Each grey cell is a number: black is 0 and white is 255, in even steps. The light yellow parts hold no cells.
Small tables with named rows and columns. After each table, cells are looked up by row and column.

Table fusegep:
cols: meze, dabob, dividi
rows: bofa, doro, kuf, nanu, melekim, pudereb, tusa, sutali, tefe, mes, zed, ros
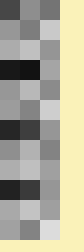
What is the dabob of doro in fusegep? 125
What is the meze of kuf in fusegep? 172
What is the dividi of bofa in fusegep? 116
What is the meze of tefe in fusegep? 174
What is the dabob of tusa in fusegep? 62
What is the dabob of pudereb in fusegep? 132
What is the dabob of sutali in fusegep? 178
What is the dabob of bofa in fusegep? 142
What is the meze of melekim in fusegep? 151

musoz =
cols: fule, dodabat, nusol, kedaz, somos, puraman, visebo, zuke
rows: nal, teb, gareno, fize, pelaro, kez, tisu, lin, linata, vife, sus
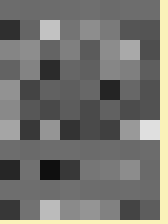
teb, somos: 141
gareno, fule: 133
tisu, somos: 74
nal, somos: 111
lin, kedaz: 109
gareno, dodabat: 141
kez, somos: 74
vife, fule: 110
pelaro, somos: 103
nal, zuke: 109
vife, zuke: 107
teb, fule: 47

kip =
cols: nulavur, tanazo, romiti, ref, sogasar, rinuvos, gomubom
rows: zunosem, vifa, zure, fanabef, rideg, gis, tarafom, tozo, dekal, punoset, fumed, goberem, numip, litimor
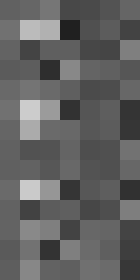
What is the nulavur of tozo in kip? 97
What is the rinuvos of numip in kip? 95
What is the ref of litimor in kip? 95
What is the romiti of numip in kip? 51
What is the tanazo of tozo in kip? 82
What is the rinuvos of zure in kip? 69
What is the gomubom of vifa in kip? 67
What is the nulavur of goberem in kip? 99
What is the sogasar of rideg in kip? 75
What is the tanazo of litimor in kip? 135
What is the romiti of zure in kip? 95
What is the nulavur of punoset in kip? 106
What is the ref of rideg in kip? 95
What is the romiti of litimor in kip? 98
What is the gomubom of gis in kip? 52
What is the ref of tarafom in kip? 104
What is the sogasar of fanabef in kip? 100
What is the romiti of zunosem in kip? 118
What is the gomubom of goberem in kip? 68
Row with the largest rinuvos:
litimor

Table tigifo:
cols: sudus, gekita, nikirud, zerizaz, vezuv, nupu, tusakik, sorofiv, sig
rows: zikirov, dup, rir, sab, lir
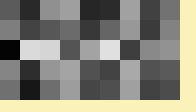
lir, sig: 76
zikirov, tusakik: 161
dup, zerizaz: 107
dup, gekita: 67
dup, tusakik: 152
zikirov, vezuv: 38
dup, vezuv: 56
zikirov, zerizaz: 159
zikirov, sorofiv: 65
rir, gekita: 218
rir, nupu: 224
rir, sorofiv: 137
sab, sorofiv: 82
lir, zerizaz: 157
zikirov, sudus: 91
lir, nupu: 79
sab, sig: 90
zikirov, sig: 114

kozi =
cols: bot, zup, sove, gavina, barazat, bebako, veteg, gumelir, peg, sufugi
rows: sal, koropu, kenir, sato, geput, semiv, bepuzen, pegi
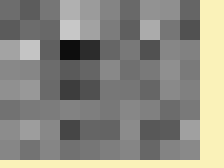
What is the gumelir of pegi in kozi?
103
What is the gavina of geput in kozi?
61
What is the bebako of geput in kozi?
119
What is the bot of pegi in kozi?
134
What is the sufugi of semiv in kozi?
121
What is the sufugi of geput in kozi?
128
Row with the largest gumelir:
koropu

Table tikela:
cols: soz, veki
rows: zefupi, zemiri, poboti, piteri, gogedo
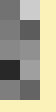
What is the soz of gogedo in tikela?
126
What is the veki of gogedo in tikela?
100
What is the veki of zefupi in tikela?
204
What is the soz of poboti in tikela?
136
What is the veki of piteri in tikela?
159
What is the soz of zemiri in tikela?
123
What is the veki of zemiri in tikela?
92

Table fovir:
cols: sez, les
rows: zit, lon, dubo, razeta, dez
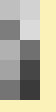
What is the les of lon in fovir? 218
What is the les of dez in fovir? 58
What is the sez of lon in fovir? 125
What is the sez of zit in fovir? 191
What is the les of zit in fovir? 210
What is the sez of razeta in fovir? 163
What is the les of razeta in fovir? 70

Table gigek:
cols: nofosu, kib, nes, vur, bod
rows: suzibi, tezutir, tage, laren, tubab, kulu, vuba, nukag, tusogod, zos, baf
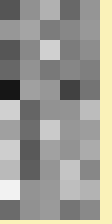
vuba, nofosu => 160
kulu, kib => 101
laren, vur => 134
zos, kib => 147
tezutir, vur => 135
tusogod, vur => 196
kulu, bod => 188

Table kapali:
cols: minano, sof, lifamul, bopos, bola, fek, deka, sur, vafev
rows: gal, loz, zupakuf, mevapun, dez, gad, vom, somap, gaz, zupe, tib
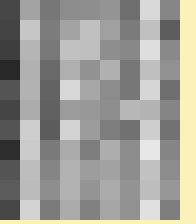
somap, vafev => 133
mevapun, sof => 177
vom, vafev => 114
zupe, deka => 147
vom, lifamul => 92
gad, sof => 172
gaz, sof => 189
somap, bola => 125
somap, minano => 45
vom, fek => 125
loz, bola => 192
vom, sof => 205
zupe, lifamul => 142
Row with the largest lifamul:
zupe

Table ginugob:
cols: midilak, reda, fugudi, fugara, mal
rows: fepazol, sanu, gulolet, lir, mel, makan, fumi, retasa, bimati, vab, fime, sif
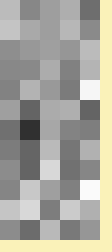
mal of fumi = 126
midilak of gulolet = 142
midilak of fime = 197
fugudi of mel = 153
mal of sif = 150
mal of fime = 176

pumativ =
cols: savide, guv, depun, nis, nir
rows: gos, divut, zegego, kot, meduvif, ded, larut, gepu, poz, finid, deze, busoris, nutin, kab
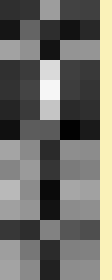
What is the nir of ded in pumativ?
47
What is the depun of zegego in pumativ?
19
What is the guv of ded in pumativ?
58
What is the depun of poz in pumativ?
53
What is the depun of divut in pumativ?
45
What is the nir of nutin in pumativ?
129
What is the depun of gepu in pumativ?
42
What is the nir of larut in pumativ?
26
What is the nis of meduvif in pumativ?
61
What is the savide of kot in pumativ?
48
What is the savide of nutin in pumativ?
158
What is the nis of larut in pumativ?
2
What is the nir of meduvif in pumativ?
52
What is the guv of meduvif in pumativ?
68

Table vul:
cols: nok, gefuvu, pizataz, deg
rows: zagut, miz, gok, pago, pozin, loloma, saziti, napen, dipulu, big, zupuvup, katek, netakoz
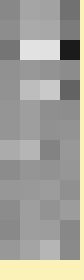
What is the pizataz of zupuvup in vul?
147
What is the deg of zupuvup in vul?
156
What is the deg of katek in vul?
136
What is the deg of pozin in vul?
99
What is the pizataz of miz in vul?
168
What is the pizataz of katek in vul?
157
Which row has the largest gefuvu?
gok

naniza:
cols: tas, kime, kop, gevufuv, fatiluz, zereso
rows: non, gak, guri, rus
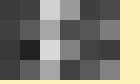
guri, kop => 216
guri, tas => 56
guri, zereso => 61
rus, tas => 62
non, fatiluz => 64
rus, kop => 166
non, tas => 58
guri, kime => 34
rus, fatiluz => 90
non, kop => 208
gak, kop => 166
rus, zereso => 129
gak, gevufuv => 76
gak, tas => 65
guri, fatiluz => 67
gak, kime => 90
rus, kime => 93

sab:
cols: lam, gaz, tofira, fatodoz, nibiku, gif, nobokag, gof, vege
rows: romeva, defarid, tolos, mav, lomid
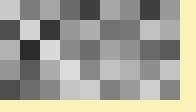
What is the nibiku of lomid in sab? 203
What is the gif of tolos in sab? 163
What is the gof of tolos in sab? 105
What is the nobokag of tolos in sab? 143
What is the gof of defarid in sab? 192
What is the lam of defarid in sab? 78
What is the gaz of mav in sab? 89
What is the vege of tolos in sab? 90
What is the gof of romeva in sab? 63
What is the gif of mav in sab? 192
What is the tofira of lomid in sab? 134
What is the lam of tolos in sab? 178
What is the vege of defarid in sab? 171
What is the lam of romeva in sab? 202
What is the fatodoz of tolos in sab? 137
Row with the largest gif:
mav

